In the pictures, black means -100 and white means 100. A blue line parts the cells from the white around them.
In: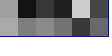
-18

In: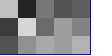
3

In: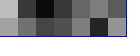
17

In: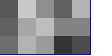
3

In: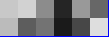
74

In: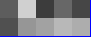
36

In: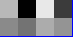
16

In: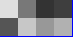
39

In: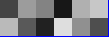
-39

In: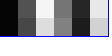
65
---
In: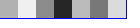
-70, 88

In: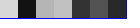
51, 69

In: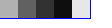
-61, 81

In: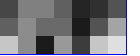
-17, 75

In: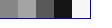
-30, 93

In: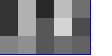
-32, 66

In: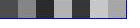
40, 56

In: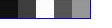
98, 98
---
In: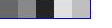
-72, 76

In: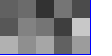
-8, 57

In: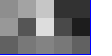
73, 73

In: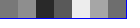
-30, 86

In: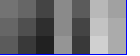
8, 63

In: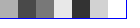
82, 100

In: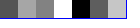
100, 100

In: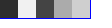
-47, 89
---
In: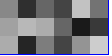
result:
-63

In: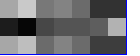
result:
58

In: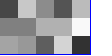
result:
57

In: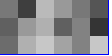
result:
-51

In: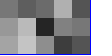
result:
-26

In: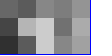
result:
-29

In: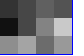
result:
-44

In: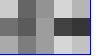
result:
-21
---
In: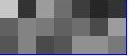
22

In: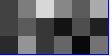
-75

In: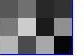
13

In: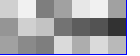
-61

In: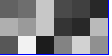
46

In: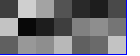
-8

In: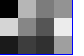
85

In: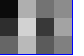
28
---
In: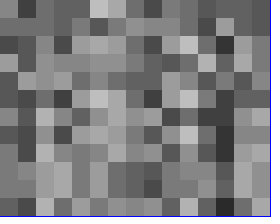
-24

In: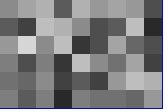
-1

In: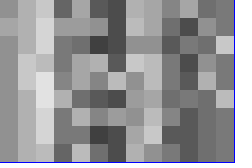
14

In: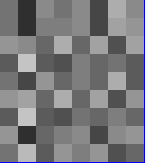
-10

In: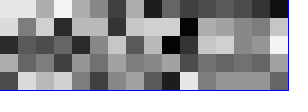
-40

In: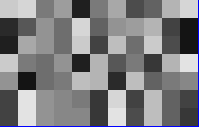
-48
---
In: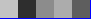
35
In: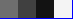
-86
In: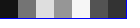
-35
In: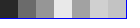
63
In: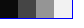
17
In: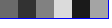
-80
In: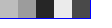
84
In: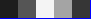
29
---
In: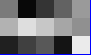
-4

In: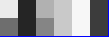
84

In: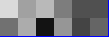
71

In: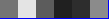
-9

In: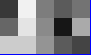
-56

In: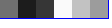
-12
